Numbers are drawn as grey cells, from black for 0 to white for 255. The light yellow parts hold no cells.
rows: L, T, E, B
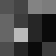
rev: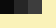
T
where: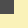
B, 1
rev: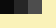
B

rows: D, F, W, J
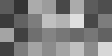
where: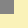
W, 4
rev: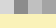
J
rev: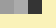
D
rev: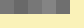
W
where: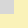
J, 8
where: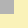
F, 5
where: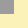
D, 4

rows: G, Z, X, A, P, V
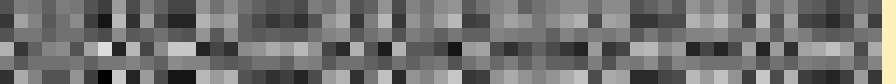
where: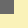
P, 36
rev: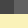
G
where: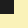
A, 28
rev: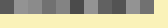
G

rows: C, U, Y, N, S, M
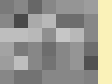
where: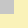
Y, 5
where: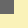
C, 3
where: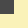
U, 2
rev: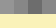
N
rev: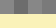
N
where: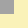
N, 1
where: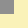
Y, 4

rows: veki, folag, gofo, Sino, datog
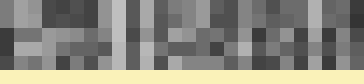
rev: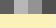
datog
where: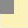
gofo, 6
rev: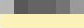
Sino

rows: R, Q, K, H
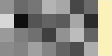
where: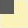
Q, 5
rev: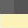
Q

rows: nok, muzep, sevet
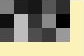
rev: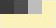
sevet
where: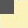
nok, 4
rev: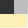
muzep
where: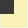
sevet, 4
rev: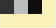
muzep
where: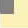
nok, 1
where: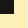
nok, 3

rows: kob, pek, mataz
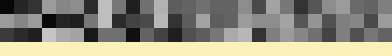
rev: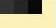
kob
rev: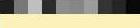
kob
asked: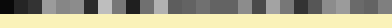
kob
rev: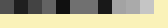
mataz
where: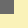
kob, 26
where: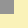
pek, 23
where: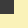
mataz, 1

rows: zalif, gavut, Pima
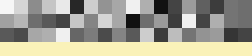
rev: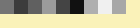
zalif
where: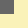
Pima, 6
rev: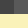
gavut
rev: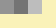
Pima

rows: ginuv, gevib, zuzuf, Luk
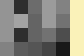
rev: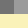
gevib
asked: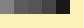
Luk
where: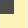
zuzuf, 5
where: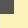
Luk, 3

